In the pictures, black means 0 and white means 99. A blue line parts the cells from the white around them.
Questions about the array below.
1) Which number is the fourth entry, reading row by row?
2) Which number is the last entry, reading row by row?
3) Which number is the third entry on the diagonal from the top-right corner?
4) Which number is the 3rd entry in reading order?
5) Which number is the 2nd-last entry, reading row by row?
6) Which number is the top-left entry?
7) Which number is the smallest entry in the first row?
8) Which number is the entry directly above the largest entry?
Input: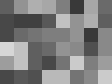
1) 65
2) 79
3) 57
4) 68
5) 53
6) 37
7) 22
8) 28

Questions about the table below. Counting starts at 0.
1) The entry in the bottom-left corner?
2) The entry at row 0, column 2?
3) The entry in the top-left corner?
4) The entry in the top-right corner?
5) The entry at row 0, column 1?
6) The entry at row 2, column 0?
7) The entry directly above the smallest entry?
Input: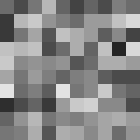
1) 46
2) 46
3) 42
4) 42
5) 29
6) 22
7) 53

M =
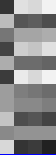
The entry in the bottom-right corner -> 13
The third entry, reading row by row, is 84
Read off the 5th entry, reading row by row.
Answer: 73
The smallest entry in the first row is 20
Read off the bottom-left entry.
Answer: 84
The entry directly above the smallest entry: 57
